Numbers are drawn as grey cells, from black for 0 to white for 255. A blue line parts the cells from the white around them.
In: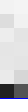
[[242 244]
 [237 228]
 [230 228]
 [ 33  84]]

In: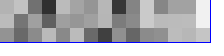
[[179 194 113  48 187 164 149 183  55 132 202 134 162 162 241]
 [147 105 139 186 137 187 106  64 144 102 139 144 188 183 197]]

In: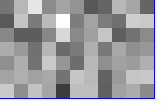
[[117 183 230 139 163 148  88 101 184 166 101]
 [136  92  93 135 216 137 160 197  94 114 139]
 [143 174 114 202 150 109 184 143 161 156 175]
 [202 142 194 165  60 190 189  96 162 172 138]]

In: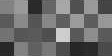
[[130 153  42 102 167  80 153  68]
 [115  86  90  79 205  89 141  91]]

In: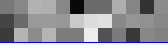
[[121 135 178 175 135   9 106 107 173 133  51 140]
 [ 59 180 140 181 125 124 237  82 123  56 136 130]]

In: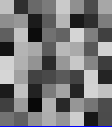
[[193  47 105 123 202 144  76 167]
 [ 95 195  12 113  99 213 127  64]
 [210 177 147  42 151 200 133  61]
 [ 27 193  34 124 164  36 211 193]
 [114  96 145 174 149 206  23  75]]

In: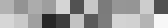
[[178 147 172 158 213  82 200 123 150 149 205  80]]
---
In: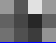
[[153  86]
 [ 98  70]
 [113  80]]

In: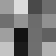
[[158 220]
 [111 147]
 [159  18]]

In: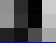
[[145  43]
 [148  52]
 [ 33  17]]

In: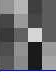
[[147 181]
 [ 70 154]
 [ 56  97]]

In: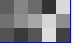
[[ 94 133]
 [113 143]
 [ 82  58]]

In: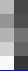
[[187  71]
 [148  78]
 [179 115]]
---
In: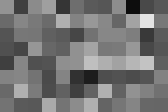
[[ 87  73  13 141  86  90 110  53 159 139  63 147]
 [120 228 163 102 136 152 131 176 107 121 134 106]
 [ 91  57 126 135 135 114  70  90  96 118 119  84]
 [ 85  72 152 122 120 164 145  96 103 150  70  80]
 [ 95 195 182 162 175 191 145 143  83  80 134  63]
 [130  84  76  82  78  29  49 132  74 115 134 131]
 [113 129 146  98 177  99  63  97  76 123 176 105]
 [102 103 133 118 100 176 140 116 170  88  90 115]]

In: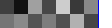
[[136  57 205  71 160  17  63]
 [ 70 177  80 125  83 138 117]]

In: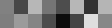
[[181  50 183  77 117 183  71 129]
 [135 222  68  12  76 133 155 126]]

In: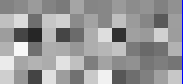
[[145 129 147 140 154 135 133 165 122 131 155 138 130]
 [158  89 134 155 191 135 163 139 208 198 110 219 192]
 [157 209 154 160  49 222 174 107  69 188  38  69 157]
 [178 113 105 122 195 182 174 151 171 174 111 248 178]
 [117 126 118 145 139 163 126 192 226 172 179 166 235]
 [199 160 128 110  87 241 201 113 157 223  68 150 207]]

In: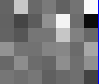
[[250 115  97 122 105 199 100]
 [ 11 109 244 145  92  69  98]
 [103 129 198 118 118  86  99]
 [167 107 135 132 114 115 147]
 [144 111 142 102 108 141 104]
 [ 67 111 105  96 119 111 118]]

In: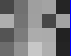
[[ 37 163 159 113  71]
 [163  71 160 116 174]
 [ 34 171 172 124  84]
 [ 36 175 199 146 108]]

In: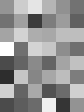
[[114 145 181 229 205 148]
 [ 96 156 125  59 160 114]
 [190 190 168 173 211 164]
 [111 141 198 212 112 254]
 [193 164 100 138 100  75]
 [125 189 167 134 197  45]
 [208 107  82 169 100 208]
 [147  53 240 107  93  75]]

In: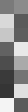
[[139 122]
 [ 90 217]
 [ 94 199]
 [232  98]
 [170  77]
 [116  58]
 [224  53]
 [ 91 244]]
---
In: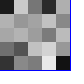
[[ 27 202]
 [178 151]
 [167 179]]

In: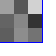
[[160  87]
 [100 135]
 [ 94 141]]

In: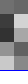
[[112 103]
 [ 60 211]
 [ 50 167]]

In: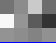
[[115 140]
 [248 149]
 [147 141]]

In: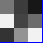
[[119  60]
 [241  67]
 [ 51 147]]

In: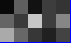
[[  9  95]
 [101  58]
 [170 103]]

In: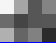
[[245 165]
 [107  69]
 [176 101]]

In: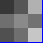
[[ 55  86]
 [111 138]
 [ 80 111]]

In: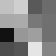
[[193 207]
 [169 171]
 [ 17 151]]
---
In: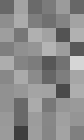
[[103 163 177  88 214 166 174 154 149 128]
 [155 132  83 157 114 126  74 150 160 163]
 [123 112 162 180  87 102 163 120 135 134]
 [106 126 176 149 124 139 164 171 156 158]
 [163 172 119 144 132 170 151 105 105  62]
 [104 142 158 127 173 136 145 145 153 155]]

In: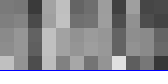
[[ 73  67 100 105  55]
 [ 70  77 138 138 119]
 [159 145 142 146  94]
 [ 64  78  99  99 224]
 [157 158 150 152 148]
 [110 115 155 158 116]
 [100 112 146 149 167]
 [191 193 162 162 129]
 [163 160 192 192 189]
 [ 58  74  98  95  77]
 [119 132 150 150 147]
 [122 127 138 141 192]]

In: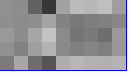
[[158 135 153 151 179]
 [191 129 110 127 176]
 [183 126 122 133 178]
 [187 121 117 128 183]
 [162 130 139 137 174]
 [ 55 164 195 179  85]
 [ 98 143 167 159 109]
 [141 139 141 130 167]
 [144 142 153 144 123]]

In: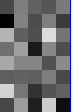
[[122  59 115  77 138  73  98  14]
 [ 86 127 220 135  81 126  84 205]
 [ 98  76  79  27 133  95  50  31]
 [126 130  95 159 133  98 118 156]
 [ 71   3 180 112 168  95 210  71]]

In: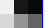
[[  9  99]
 [ 23 150]
 [240 216]]

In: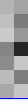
[[163 123 151  37 198 125 197]
 [180 191 202 133 140 188 168]]
